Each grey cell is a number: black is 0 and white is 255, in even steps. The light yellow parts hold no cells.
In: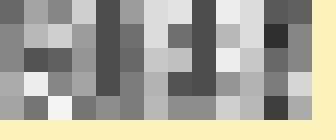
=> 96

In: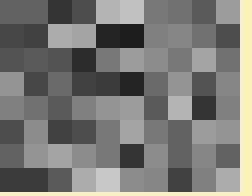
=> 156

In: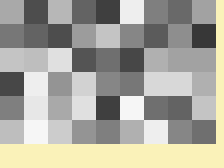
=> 162

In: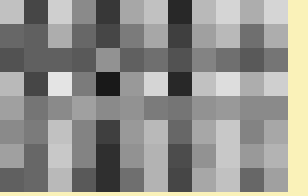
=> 213

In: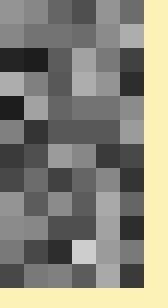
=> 107

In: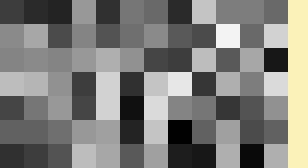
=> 105
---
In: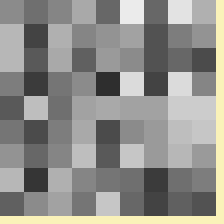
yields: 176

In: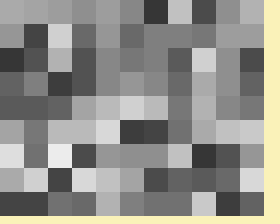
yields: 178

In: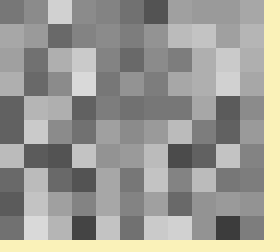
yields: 167

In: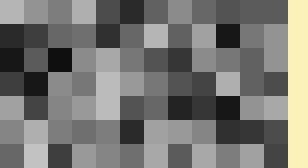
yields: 91

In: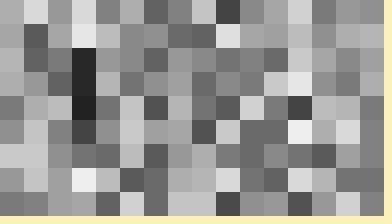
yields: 144

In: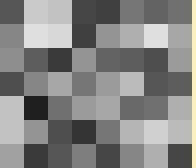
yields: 112

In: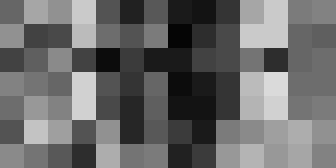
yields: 130
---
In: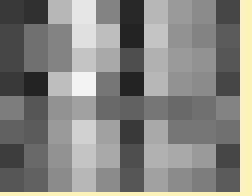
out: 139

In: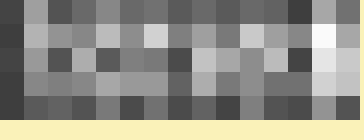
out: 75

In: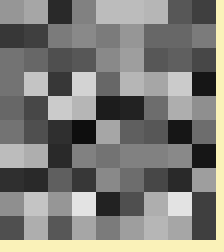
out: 182

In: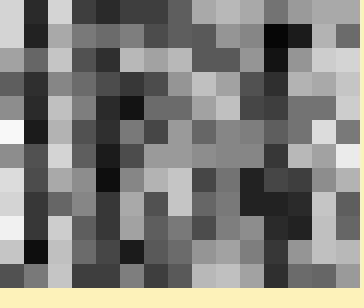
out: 107

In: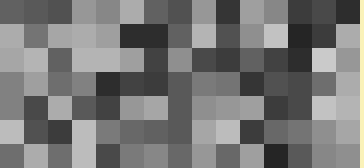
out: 89

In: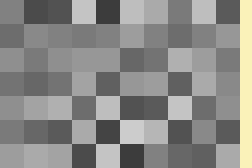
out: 103

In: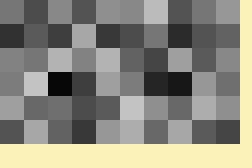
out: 167
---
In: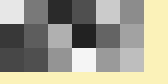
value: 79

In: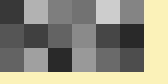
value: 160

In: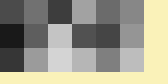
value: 155

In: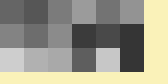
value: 177

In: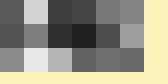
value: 233

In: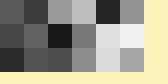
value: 84

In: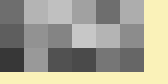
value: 153

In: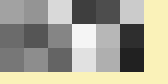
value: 141

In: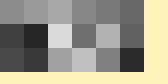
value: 57
